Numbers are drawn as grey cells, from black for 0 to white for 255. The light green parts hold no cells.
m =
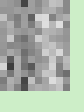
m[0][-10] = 157
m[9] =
[213, 62, 172, 114, 89, 159, 166, 210, 130, 179]
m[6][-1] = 156
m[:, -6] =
[159, 158, 98, 125, 158, 145, 138, 132, 157, 89, 122, 192, 164]
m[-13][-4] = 163
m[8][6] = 153
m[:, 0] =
[157, 149, 193, 159, 151, 154, 151, 147, 172, 213, 162, 124, 138]
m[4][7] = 177
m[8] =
[172, 92, 174, 121, 157, 144, 153, 201, 150, 186]
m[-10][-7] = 159
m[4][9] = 150
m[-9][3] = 148
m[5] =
[154, 200, 129, 113, 145, 205, 187, 161, 154, 148]
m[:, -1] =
[137, 137, 175, 134, 150, 148, 156, 157, 186, 179, 111, 150, 126]
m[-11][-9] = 145
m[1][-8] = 158
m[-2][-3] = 220
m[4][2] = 155
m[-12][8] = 154
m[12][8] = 194
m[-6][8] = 215
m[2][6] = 219
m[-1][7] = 179
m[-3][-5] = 157
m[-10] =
[159, 176, 130, 159, 125, 174, 222, 183, 222, 134]
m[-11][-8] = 125
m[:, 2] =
[142, 158, 125, 130, 155, 129, 139, 153, 174, 172, 167, 160, 130]
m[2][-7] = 157

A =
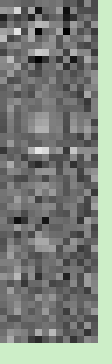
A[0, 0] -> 112
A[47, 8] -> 121
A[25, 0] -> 106
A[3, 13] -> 145
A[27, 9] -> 85
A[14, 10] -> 123
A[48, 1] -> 170
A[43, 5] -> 103
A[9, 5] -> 66
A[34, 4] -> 140
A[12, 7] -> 107
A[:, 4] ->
[94, 165, 35, 146, 171, 167, 113, 160, 39, 130, 83, 128, 89, 78, 118, 103, 128, 137, 145, 94, 94, 176, 103, 63, 99, 105, 126, 96, 143, 117, 106, 114, 133, 73, 140, 97, 85, 113, 135, 142, 105, 89, 99, 120, 90, 115, 94, 99, 61]
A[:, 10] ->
[93, 131, 48, 158, 137, 109, 127, 174, 21, 112, 78, 94, 129, 85, 123, 101, 134, 144, 156, 93, 91, 198, 137, 49, 133, 124, 129, 110, 111, 125, 131, 120, 114, 76, 149, 135, 76, 106, 118, 121, 136, 80, 113, 123, 130, 87, 129, 98, 51]
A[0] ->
[112, 113, 106, 96, 94, 113, 119, 113, 120, 85, 93, 61, 135, 73]
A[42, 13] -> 93
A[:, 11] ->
[61, 78, 98, 125, 79, 115, 81, 133, 78, 71, 95, 113, 79, 61, 91, 102, 118, 120, 128, 64, 96, 141, 78, 83, 67, 62, 112, 101, 130, 84, 84, 53, 120, 61, 122, 58, 91, 65, 113, 77, 77, 93, 98, 98, 85, 111, 72, 109, 86]
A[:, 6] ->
[119, 105, 66, 178, 103, 118, 142, 196, 48, 112, 106, 102, 133, 123, 133, 123, 154, 166, 177, 119, 115, 217, 129, 78, 149, 74, 149, 123, 106, 137, 127, 20, 116, 124, 169, 154, 104, 114, 118, 105, 130, 107, 123, 130, 153, 100, 115, 121, 80]
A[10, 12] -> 125
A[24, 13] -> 145
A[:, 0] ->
[112, 154, 31, 72, 161, 187, 99, 69, 139, 135, 109, 142, 92, 101, 102, 101, 87, 82, 78, 109, 106, 54, 111, 124, 92, 106, 90, 116, 114, 99, 109, 123, 112, 92, 80, 88, 112, 127, 107, 148, 110, 110, 114, 106, 88, 124, 99, 111, 125]
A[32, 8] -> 95
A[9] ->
[135, 131, 162, 85, 130, 66, 112, 109, 138, 47, 112, 71, 118, 76]
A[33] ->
[92, 101, 63, 107, 73, 151, 124, 109, 107, 111, 76, 61, 137, 79]
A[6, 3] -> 114
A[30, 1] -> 103
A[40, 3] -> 56
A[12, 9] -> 67
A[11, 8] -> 92
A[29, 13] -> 160
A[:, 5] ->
[113, 18, 131, 183, 4, 96, 118, 203, 3, 66, 77, 110, 109, 137, 109, 106, 150, 162, 177, 116, 93, 230, 104, 41, 144, 110, 140, 151, 64, 119, 117, 107, 72, 151, 168, 149, 77, 90, 80, 47, 105, 80, 149, 103, 110, 110, 104, 172, 42]
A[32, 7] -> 95
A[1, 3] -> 74
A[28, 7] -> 86

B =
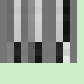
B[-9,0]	117
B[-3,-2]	219
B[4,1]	107
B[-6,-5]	115
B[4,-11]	117
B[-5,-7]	140
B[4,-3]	195
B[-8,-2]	18
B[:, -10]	[108, 106, 108, 106, 107, 108, 128, 126, 131]
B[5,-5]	116
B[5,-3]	193
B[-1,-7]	90
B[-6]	[117, 106, 200, 111, 142, 207, 115, 114, 197, 17, 117]
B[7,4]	95
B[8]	[117, 131, 29, 126, 90, 20, 119, 121, 32, 230, 117]
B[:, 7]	[115, 114, 115, 114, 114, 115, 120, 119, 121]
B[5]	[117, 108, 197, 113, 139, 201, 116, 115, 193, 24, 117]
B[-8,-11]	117
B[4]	[117, 107, 198, 111, 140, 204, 115, 114, 195, 18, 117]
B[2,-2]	26
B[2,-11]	117
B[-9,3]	114
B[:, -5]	[116, 115, 116, 115, 115, 116, 119, 118, 119]
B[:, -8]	[114, 111, 114, 111, 111, 113, 123, 120, 126]

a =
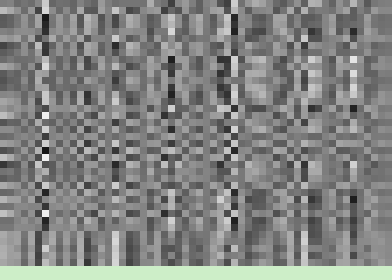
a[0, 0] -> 126
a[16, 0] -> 189
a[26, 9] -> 141
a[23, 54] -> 113
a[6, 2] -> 98
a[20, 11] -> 172
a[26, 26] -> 152
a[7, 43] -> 96
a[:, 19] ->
[117, 86, 156, 155, 137, 107, 163, 150, 121, 94, 136, 152, 136, 104, 94, 124, 87, 149, 104, 142, 94, 162, 86, 163, 128, 147, 90, 149, 102, 139, 86, 147, 136, 102, 100, 90, 97, 93]
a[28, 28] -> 132
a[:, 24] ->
[63, 104, 195, 181, 214, 145, 141, 167, 31, 68, 57, 124, 57, 34, 73, 205, 96, 116, 45, 164, 60, 189, 97, 100, 86, 119, 80, 195, 175, 181, 105, 208, 181, 146, 126, 83, 133, 77]
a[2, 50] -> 94
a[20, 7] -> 146
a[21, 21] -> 92
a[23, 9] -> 102
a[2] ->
[90, 99, 117, 147, 112, 164, 26, 119, 152, 119, 162, 86, 182, 156, 84, 128, 71, 126, 174, 156, 124, 89, 103, 157, 195, 141, 91, 144, 171, 124, 90, 139, 197, 38, 141, 130, 94, 88, 109, 163, 163, 101, 129, 92, 91, 100, 134, 157, 91, 101, 94, 112, 155, 117, 109, 113]
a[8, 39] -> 114
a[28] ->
[180, 159, 158, 124, 160, 72, 135, 153, 127, 145, 136, 151, 125, 108, 128, 133, 186, 155, 92, 102, 143, 102, 150, 72, 175, 76, 118, 115, 132, 120, 136, 207, 153, 97, 158, 74, 86, 89, 126, 108, 154, 169, 74, 183, 55, 78, 129, 145, 113, 158, 30, 114, 144, 161, 130, 132]
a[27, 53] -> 124
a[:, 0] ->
[126, 186, 90, 92, 129, 158, 68, 93, 108, 165, 91, 83, 93, 134, 165, 150, 189, 85, 140, 106, 159, 79, 192, 55, 115, 92, 171, 103, 180, 114, 193, 112, 120, 170, 164, 173, 176, 166]
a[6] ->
[68, 86, 98, 142, 93, 188, 57, 99, 145, 107, 145, 80, 168, 155, 99, 123, 44, 107, 181, 163, 112, 118, 94, 177, 141, 168, 107, 147, 153, 129, 93, 84, 156, 88, 116, 164, 133, 120, 113, 160, 132, 81, 161, 60, 149, 140, 130, 134, 108, 86, 164, 121, 131, 99, 110, 114]
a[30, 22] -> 150
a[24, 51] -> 124
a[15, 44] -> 49
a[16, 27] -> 113
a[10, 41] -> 94
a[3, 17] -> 122
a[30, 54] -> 129
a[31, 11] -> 95
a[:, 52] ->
[89, 109, 155, 149, 161, 147, 131, 145, 94, 102, 98, 122, 97, 101, 110, 160, 99, 117, 97, 149, 106, 152, 97, 118, 96, 117, 112, 153, 144, 154, 101, 160, 153, 142, 139, 108, 135, 116]
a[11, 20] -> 112
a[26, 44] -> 131
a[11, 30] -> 105
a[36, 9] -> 150
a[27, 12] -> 173
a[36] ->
[176, 158, 160, 114, 163, 65, 152, 164, 113, 150, 117, 167, 87, 113, 140, 126, 207, 145, 79, 97, 143, 112, 156, 90, 133, 87, 131, 105, 112, 119, 150, 178, 123, 127, 135, 82, 101, 119, 134, 103, 131, 172, 88, 200, 85, 94, 123, 127, 137, 165, 73, 131, 135, 150, 143, 137]
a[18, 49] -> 142
